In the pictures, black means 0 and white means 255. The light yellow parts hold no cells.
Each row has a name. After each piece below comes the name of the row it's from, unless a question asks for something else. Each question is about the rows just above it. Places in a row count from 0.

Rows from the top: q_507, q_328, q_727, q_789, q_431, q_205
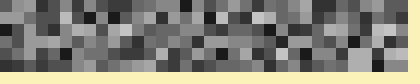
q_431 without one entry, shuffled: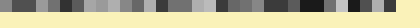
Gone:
[68]
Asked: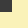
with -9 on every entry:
[50]
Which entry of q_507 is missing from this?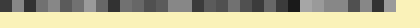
[144]
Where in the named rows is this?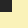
q_789, 23
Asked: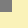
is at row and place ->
q_727, 11

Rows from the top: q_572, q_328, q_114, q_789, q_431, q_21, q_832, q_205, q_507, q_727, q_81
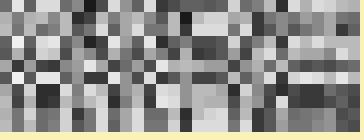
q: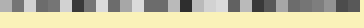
q_727
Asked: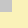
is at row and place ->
q_431, 4
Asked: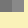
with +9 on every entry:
[126 146]
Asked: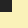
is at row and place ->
q_789, 7
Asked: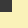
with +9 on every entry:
[66]

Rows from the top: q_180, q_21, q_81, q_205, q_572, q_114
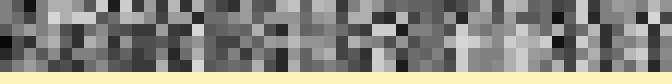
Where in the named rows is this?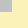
q_180, 24
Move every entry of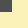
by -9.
[70]
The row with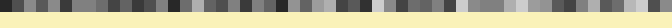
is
q_572
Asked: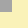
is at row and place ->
q_205, 40
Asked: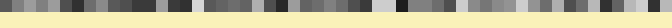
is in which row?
q_81
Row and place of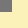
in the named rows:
q_81, 40
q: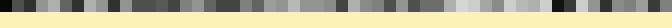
q_205

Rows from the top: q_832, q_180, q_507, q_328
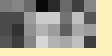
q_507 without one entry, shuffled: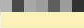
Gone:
[145]
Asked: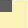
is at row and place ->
q_507, 5
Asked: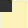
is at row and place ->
q_507, 1
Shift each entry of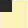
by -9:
[32]

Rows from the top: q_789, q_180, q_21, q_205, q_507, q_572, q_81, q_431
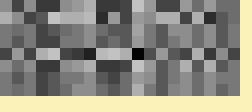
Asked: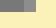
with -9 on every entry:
[111 111 132]
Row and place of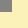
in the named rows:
q_431, 14
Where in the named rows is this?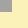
q_21, 11
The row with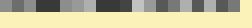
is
q_572
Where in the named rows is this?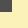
q_507, 12
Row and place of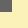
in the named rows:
q_431, 18

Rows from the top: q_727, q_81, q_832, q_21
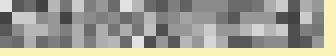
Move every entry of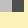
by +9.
[200  88]
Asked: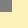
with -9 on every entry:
[118]
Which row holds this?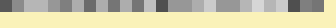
q_832
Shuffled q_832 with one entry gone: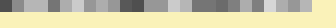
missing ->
[191]
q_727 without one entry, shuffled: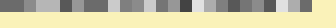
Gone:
[98]
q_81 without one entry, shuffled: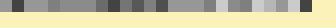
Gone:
[163]

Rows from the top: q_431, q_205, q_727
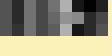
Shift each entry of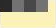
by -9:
[ 33 105  63 105]
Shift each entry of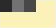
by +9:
[ 51 123  81]
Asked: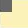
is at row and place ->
q_205, 4
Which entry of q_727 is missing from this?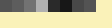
[51]

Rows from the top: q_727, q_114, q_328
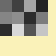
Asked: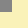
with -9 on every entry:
[124]
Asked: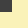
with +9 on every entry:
[73]
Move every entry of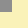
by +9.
[151]
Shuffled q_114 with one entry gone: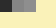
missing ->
[124]
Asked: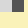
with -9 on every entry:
[207  75]
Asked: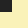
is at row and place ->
q_727, 3

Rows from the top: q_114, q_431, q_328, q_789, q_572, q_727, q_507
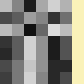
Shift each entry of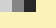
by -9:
[200 124  31]
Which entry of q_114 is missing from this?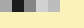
[178]
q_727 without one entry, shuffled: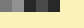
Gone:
[197]
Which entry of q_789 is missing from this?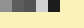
[52]
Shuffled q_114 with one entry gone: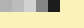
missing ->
[168]
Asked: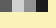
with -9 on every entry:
[ 84 200 136  19]
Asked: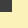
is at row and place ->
q_507, 0

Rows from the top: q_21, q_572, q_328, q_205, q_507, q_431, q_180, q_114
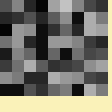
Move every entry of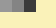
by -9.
[143 123  50]
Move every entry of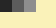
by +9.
[ 47 101 151]
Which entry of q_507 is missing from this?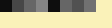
[26]

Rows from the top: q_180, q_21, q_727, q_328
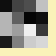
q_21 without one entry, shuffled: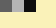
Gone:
[5]
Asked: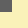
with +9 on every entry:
[105]
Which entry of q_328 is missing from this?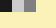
[215]
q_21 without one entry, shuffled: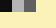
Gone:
[5]
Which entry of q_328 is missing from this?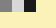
[204]
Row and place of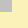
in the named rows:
q_180, 3

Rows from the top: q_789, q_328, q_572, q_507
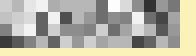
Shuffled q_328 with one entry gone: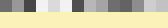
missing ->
[130]
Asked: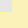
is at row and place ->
q_789, 2
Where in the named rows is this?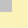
q_328, 0
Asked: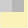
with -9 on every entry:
[197 174]
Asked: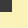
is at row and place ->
q_507, 0
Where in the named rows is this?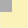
q_789, 4
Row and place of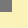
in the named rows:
q_789, 14

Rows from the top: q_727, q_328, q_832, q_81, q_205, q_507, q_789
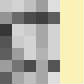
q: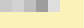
q_727
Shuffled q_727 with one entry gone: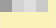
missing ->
[191]
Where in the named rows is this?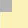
q_205, 3

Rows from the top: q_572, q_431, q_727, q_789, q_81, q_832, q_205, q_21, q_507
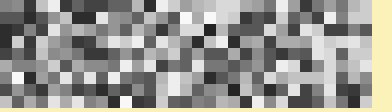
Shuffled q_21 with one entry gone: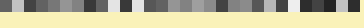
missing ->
[77]
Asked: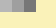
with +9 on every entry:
[192 168 128]
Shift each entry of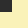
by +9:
[54]
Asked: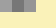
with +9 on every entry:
[168 128 158]
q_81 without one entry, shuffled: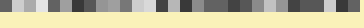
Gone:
[109]

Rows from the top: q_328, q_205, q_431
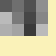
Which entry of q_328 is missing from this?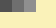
[90]
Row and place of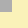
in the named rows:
q_431, 0

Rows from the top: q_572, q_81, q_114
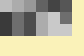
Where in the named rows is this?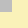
q_572, 0
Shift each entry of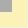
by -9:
[163]
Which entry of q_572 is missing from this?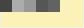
[190]

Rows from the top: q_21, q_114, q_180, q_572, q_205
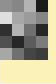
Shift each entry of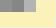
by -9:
[135 125 170]
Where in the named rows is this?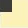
q_205, 3
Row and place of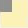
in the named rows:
q_21, 0
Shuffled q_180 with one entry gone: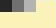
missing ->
[48]
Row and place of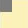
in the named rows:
q_572, 3
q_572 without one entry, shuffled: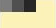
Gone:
[92]
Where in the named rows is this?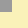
q_114, 2

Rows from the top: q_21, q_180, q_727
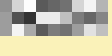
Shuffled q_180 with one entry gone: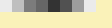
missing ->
[133]
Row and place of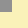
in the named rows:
q_21, 0

